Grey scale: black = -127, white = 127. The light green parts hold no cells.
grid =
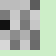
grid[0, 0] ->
60
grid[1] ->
[-5, 72, 6, 78]
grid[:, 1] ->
[60, 72, 79, 13, -11]
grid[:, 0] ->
[60, -5, -110, 54, 87]
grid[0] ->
[60, 60, 65, -35]

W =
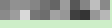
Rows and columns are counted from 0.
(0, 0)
0
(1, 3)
-9
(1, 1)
29
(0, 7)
-40
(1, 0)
10
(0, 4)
-13
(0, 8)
5

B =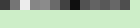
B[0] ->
-69
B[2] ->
108
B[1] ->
-10
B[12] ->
-49

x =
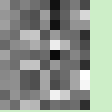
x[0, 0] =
33
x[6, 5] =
24
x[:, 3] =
[-16, -47, -43, 70, 45, -31, 67, -48, -48, 1, 54]
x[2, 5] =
-110
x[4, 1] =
11
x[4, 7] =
-17
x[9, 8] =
-7
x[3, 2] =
65
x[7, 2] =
-38
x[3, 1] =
-16
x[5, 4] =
-20
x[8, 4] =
37
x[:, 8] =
[-55, 87, 20, -81, -53, -29, -81, 127, 118, -7, -81]
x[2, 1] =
-4
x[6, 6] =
-17
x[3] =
[0, -16, 65, 70, -43, 26, -17, -20, -81]
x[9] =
[-26, 19, -11, 1, 29, 113, 77, -9, -7]
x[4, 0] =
-23
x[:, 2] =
[1, -35, -28, 65, 19, -16, 64, -38, -37, -11, 60]
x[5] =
[34, -13, -16, -31, -20, -117, -39, 5, -29]
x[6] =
[1, -16, 64, 67, -42, 24, -17, -19, -81]
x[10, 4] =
-45
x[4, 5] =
108
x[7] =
[8, 16, -38, -48, 39, -39, -19, 35, 127]

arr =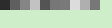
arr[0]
-83
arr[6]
-6
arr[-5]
-8
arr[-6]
-43

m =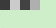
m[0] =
-69
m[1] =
75

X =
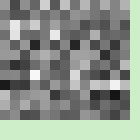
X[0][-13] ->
28
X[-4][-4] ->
71
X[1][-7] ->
-27
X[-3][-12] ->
-9
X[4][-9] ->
1
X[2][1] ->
103
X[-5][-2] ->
20
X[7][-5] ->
-21
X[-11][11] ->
4
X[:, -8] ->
[-39, 1, 32, 104, -53, 22, -48, -22, 25, -71, -2, -10]
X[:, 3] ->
[-26, 8, 76, -24, -90, 23, -19, 119, 6, 25, -8, -46]
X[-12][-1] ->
50
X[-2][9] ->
-54
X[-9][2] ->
-20
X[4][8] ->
27
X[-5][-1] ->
-58
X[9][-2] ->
-106
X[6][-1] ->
58
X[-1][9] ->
8
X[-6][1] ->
-78
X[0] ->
[28, -54, 15, -26, 79, -39, 65, -12, 54, -8, 45, 4, 50]
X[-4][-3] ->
55
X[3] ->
[-16, 98, -20, -24, -6, 104, -21, -37, -26, 47, -30, -21, -28]
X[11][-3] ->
-32
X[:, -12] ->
[-54, -43, 103, 98, -34, 27, -78, 6, -65, -9, 3, 11]
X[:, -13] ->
[28, -10, 24, -16, 22, 25, -31, 4, -101, 61, 45, -7]
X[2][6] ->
-5
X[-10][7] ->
0
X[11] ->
[-7, 11, -50, -46, 3, -10, -35, -33, 21, 8, -32, -60, -15]
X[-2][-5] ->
-12
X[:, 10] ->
[45, -23, -47, -30, -8, -81, -8, -75, 55, -61, -17, -32]
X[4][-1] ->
4

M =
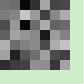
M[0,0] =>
-13
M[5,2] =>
-41
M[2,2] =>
-120
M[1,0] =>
-3
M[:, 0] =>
[-13, -3, -49, -31, 48, 33, -81]
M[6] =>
[-81, -66, -61, 16, 14, -73, 36]
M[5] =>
[33, -94, -41, -17, 31, -51, -63]
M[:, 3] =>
[-78, 26, -19, 9, 10, -17, 16]
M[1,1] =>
5

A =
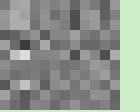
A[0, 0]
-4
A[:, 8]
[11, 20, 14, -2, -22, 28, 3, -4, 19, -8, -6]
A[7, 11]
-8
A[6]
[13, -3, -6, -4, -8, 0, -12, -9, 3, 26, 17, -16]
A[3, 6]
6
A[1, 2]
33
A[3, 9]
-13
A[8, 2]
65
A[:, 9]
[-5, 27, 25, -13, -22, 6, 26, 15, 1, 17, -8]
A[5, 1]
66
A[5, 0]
-15
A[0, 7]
-25
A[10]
[2, -19, -35, 4, 1, -20, -2, 16, -6, -8, 1, -22]
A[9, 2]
-38
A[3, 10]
15
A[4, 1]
-20
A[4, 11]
-19
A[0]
[-4, 34, 39, -1, 12, 0, 13, -25, 11, -5, -32, 24]
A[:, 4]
[12, 17, 16, -35, 40, 4, -8, -16, -30, 15, 1]
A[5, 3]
4
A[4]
[32, -20, -67, -15, 40, -20, -10, 12, -22, -22, -5, -19]
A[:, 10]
[-32, -31, -17, 15, -5, -49, 17, 29, -16, 15, 1]
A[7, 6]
-12
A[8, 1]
23
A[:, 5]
[0, -16, 9, 5, -20, 6, 0, 13, 10, -8, -20]
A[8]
[-39, 23, 65, 17, -30, 10, 19, -9, 19, 1, -16, 25]
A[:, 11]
[24, 0, 19, -3, -19, 44, -16, -8, 25, -25, -22]

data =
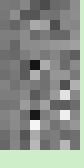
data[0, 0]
-5
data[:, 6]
[-16, 7, 9, -23, 24, -17, -20, 22, -48, 98, -34, 111, 7, -22, 54]
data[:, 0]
[-5, -8, -13, -1, -4, -18, -10, -16, 3, -2, -10, 3, -1, -18, -24]
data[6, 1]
-2
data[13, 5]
-2
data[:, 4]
[-51, -11, 32, -4, 16, -6, 44, -13, -14, -10, 33, -1, 18, -7, -22]
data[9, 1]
-2
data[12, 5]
-12
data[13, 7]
-16
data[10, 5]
-31
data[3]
[-1, -1, 11, -20, -4, -23, -23, 16]
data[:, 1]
[-8, 14, -26, -1, -24, -22, -2, -7, -12, -2, -8, 12, 10, 2, 5]
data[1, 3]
-42
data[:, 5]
[-22, -13, -49, -23, 22, 5, 13, 22, 13, 26, -31, 18, -12, -2, -1]
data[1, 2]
-39
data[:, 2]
[6, -39, -3, 11, 11, -2, -36, -36, 0, 9, 27, -16, -4, -41, -27]
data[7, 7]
-6
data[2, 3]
41

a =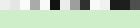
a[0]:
110
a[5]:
-109
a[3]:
42
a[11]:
-100
